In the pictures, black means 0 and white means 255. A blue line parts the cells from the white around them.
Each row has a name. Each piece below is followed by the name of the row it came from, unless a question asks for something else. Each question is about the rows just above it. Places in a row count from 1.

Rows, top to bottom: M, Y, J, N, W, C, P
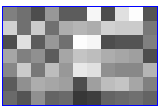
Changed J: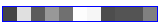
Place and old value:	1, [77]
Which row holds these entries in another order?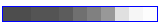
J
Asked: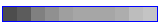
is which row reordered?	N
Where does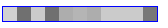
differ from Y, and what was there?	8, [209]
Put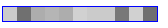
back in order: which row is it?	Y
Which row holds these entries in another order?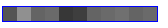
P

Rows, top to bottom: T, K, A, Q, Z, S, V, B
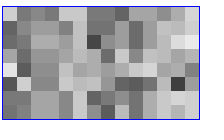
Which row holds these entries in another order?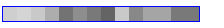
V
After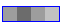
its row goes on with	[187 207]
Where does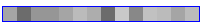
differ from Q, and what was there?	14, [181]
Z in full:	[228  92 142 142 193 165 173 157 173 201 213 165 173 129]

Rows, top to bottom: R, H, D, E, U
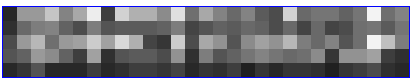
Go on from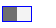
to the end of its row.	[191 125]
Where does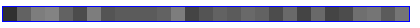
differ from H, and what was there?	2, [105]
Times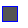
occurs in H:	2
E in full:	[ 84  98 153 139  98  62 161  48  84  91  91  76 146  48 125  84  98 117
 131 117 105 111 139  54 146 146 161  62  48]

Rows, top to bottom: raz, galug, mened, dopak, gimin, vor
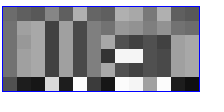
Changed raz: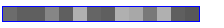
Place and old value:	3, [88]
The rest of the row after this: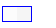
[160 252  29  16]
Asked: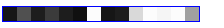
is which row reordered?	vor
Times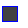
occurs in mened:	3

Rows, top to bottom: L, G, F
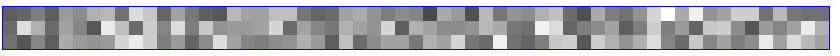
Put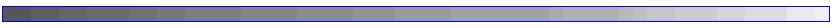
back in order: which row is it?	F
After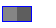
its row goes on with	[170 155 147 155 213 234 205 126 155 101 140 220 162 133 126 140 147 176
 155  94 191 107 140 162 162 119 176 162 213 119 107 240 113 101 126 199
 205  86 205 176 147 176 220 133 107 199 133 162 126 140 234 162 220 184
 162]
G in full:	[107 220 176 107 162 133  86 234 191 107 205 133 220 126 199 147 155 155
 162 213 107 162 133 119 176 162 147 213  94 176 162 140 140 147 184 170
 119 113 240 220 101 126 140 162  94 126 205 126 155 101 199 205 140  86
 155 133 162 234 176]

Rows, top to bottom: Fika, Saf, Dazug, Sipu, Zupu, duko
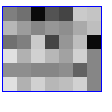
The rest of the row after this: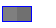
[ 10  83  68 202 196]
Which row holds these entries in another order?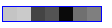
Fika
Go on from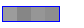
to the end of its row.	[170 190]
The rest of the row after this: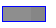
[134 142  98 134]
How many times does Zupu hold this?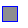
3
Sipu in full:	[224 177 209 183 162 209 134]

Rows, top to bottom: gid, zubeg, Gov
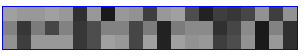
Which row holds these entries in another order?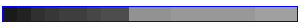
Gov
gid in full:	[160 152 152 160 152  48 152  26 152 146  62 152 160  77  34  62  55  70
 146  62 146]
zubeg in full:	[130  55 123  70 130  55  77 130 130  70 123  34 123 138 138  48  70 138
  26 130  48]
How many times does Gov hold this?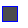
2

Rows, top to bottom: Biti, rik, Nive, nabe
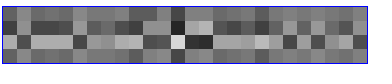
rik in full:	[ 64 144  71  71  78 152  92 106  78  64 144 144  37 165 180  84  71  92
  64  98 152  98 152 106  84 144]
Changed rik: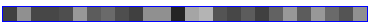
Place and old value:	22, [98]
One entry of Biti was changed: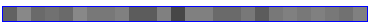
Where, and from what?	17, [113]
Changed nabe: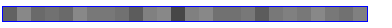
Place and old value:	16, [106]
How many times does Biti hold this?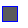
3
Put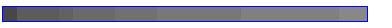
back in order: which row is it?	Biti
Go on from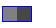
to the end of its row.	[128 128 106 113 120  92 120 128 120 128 120 113 128]

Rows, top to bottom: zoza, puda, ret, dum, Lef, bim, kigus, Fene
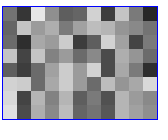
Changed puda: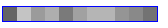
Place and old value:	7, [189]
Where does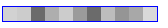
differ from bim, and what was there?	4, [168]
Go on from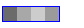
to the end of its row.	[107 189 149 168 217]
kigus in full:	[217  68 181 130 181  94 122  81 181 155 137]
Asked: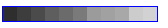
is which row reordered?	Lef

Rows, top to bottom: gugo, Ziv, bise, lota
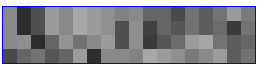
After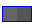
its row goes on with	[114  93 107  59 114]
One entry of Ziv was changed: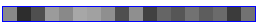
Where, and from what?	7, [155]
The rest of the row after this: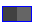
[ 86 114  93 107  59 114]
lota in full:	[ 73 101 114  86 101 155  45 137 137 130 167 155 143 122 137 155  93 114]
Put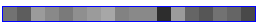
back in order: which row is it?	lota
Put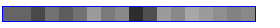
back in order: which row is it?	gugo
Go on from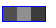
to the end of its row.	[ 86 107 155 167 114  93 101]

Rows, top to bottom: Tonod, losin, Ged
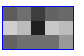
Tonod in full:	[ 93 111  61  99 105]
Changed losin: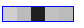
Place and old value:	4, [200]
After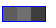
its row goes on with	[ 99 105]
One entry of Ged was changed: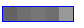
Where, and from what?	3, [111]
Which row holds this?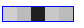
losin
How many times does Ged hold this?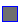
3

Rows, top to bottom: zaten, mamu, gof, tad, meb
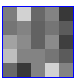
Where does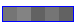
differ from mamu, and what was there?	5, [91]
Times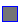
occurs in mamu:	2
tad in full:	[190 131 131 117  91]
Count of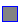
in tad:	2
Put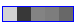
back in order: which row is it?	zaten

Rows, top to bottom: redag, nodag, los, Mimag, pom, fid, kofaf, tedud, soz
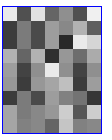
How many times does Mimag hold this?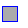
1
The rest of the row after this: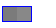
[151 205  86 205]

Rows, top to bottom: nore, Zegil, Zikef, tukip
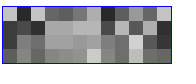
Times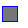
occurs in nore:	1
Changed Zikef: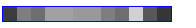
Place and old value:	7, [161]

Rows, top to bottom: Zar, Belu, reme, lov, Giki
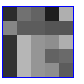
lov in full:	[ 50 182 149  99 106]
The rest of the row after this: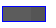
[85]
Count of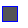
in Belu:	2

